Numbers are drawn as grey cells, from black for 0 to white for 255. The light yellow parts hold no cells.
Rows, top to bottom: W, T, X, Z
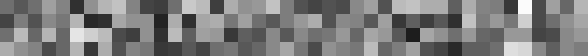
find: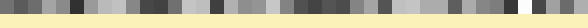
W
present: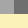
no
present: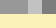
no
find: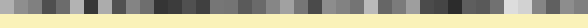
Z

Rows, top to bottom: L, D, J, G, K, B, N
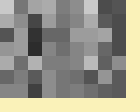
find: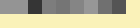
G
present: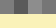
yes
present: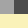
yes
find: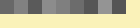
B
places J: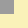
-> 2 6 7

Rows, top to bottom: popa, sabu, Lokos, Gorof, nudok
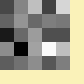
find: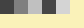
popa
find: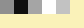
Gorof

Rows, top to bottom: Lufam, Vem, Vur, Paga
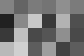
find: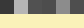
Vur
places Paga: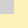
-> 2

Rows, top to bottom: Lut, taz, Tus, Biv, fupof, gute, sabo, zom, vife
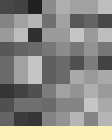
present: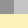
no
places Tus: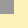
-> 1 4 5 7
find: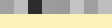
Tus

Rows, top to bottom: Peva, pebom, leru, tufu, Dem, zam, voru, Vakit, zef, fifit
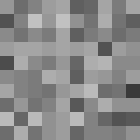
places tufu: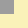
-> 1 4 6 9
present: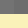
no
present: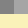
yes

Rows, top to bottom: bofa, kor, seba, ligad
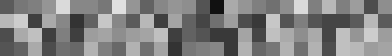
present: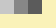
yes
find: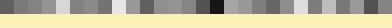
bofa
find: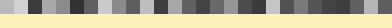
kor

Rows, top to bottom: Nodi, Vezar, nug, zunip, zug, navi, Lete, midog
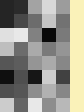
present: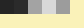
yes
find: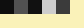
navi
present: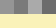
no
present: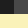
no

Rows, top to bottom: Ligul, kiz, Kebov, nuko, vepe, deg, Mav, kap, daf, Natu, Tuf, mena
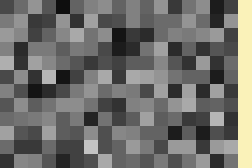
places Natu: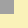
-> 1 4
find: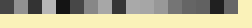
deg
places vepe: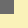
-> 5 17
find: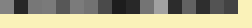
nuko

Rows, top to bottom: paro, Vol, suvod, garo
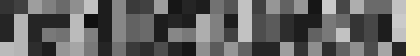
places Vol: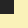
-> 1 3 4 5 13
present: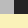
no
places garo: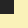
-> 8 13 19 20 29
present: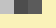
yes
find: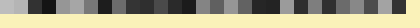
garo
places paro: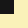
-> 13 23

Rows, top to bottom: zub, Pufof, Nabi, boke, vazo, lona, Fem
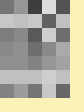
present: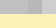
no
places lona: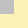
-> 1 2 3 5
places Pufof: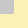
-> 1 3
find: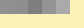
vazo
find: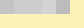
lona

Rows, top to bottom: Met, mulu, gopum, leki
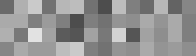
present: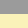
yes
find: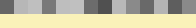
Met
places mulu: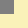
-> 3 5 7 14
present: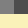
yes

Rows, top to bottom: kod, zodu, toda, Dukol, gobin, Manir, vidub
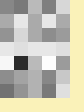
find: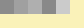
Manir
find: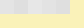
Dukol
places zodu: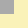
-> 1 3 5
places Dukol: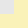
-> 1 3 4

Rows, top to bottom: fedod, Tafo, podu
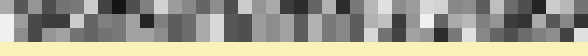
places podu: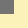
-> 6 8 28
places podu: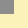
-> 2 12 20 40
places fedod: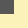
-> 2
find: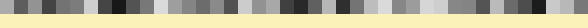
fedod

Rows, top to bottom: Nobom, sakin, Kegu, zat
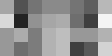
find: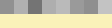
Kegu
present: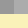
yes
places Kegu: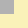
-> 4 8

